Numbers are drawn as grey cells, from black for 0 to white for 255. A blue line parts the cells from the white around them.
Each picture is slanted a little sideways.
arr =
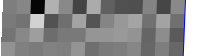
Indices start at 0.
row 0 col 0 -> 126
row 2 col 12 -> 90
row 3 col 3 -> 130
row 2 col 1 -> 136
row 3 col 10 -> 103
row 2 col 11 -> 141
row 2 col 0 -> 116
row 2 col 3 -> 109
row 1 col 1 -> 115
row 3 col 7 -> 122
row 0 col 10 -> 131
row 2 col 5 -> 121
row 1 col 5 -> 163
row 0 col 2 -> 6
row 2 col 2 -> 158

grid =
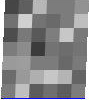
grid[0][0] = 70
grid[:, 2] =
[182, 115, 89, 59, 124, 175, 92]
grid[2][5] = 121
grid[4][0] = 154
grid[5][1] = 153
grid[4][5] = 122
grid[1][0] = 113
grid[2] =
[77, 121, 89, 126, 199, 121]
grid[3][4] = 109
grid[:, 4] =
[124, 124, 199, 109, 105, 180, 93]
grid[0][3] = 124
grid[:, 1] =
[95, 208, 121, 140, 157, 153, 192]

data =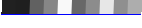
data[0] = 33
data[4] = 249
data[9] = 173

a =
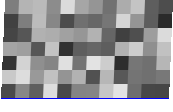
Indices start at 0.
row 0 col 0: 126
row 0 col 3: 140
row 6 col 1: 135
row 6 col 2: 95
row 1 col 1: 126
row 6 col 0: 74
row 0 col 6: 149
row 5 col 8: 88
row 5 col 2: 153
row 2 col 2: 177
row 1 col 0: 65
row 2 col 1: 86
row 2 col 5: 150
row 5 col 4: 148
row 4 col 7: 205
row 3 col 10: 143
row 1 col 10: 93
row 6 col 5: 132
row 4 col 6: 227
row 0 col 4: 219
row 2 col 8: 64
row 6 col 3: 221
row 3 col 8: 177
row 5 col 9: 116

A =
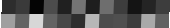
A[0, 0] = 45
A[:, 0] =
[45, 159]
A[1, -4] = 79
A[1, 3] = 99
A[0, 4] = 32
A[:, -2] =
[36, 169]
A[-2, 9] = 20
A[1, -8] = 71

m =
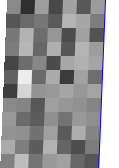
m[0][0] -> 137
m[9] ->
[147, 144, 114, 160, 90, 174, 132]
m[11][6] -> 87
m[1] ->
[86, 107, 119, 90, 180, 166, 125]
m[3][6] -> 157
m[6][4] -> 165
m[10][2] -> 93
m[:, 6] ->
[156, 125, 83, 157, 165, 110, 163, 133, 142, 132, 124, 87]
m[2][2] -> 109
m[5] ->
[97, 237, 106, 171, 59, 161, 110]
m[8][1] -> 107
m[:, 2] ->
[158, 119, 109, 103, 135, 106, 148, 87, 93, 114, 93, 115]
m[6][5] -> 151
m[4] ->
[70, 109, 135, 75, 167, 177, 165]
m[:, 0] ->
[137, 86, 120, 124, 70, 97, 62, 138, 152, 147, 171, 129]
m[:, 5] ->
[88, 166, 161, 180, 177, 161, 151, 145, 153, 174, 78, 104]
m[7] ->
[138, 133, 87, 159, 150, 145, 133]
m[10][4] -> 101
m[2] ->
[120, 179, 109, 150, 76, 161, 83]

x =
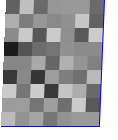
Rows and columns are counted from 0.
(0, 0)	97
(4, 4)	177
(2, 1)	201
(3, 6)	140
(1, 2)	151
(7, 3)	158
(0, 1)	192
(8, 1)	147
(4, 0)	135
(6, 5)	173
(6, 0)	202
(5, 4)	127
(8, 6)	153
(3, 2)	109
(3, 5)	139
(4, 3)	102
